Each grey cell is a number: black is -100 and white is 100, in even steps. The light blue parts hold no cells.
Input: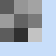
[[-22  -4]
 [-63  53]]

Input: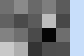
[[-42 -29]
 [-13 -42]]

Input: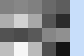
[[ 65  32]
 [-41 -30]]

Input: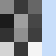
[[ 25 -45]
 [ 13 -51]]

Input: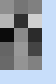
[[-63  63]
 [  8 -66]]

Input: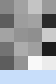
[[23 27]
 [15 12]]

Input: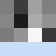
[[-79  33]
 [ 16  93]]
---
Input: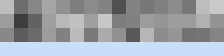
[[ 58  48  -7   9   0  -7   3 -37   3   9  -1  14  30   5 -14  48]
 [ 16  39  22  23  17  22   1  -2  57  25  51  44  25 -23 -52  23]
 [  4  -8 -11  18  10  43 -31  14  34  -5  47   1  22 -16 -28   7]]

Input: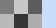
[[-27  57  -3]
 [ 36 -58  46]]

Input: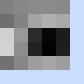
[[  7   9   9   6   1]
 [ 32  38  29   2 -13]
 [-78 -95 -66  19  63]
 [-76 -98 -73  11  65]
 [ 23  30  23   5 -11]]

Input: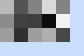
[[  3  70   3 -34  45]
 [ 90 -90 -51 -49  10]
 [-44  37  24 -62  24]]

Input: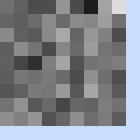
[[ 73  28 -77 -41  17 -39 -40 -24 -12]
 [-12  24   5   9 -17   9 -15 -26 -21]
 [-40   1  18 -21  32   8 -30 -25   8]
 [-16  -9  22 -17   5 -41  -9  10 -26]
 [ -2  -6 -10 -36  29  -1 -63 -45 -25]
 [-39 -14  13 -40 -17  -4 -11  -7 -27]
 [-30  -5  30 -32  20  -7  -4 -25 -33]
 [-11  -2 -23 -19 -45 -18 -32  14 -10]
 [-27  -3 -14  11 -20 -35  17   1  11]]

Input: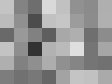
[[ 37   9  14  51  70 -14   3  54]
 [ 38  10  22  55  51 -40  13  47]
 [ 10 -13  37  32 -26   1  20 -18]
 [ 30  -8  75  46  40 -61  11  53]
 [-11  -8   4  13  36  12   1  37]
 [ 33  51  54  28 -20  -6 -11  -2]]

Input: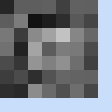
[[-25 -24 -50 -25 -26 -26 -70]
 [-46 -30 -64 -77 -86  -3 -27]
 [-19   5  52  27   8 -53  -6]
 [-41  -5  -3 -28  29 -73 -11]
 [-50 -14  13   0  16 -58 -41]
 [-23 -22 -20 -35 -64 -41 -52]
 [-45 -14 -37 -17  10 -68 -64]]

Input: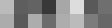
[[-13 -30  73  31 -56 -22 -26  47]
 [-19  -3  47  36 -15  36 -30  35]]

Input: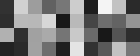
[[-67  52  91 -77  61  -7 -24  23  64 -61]
 [ 16 -22 -14 -46  45 -81  69  44  45 -64]
 [-65 -34 -81 -17  58  -8  33  26 -63  39]
 [ -7  52 -30 -61  79 -76 -14  27 -67 -73]]
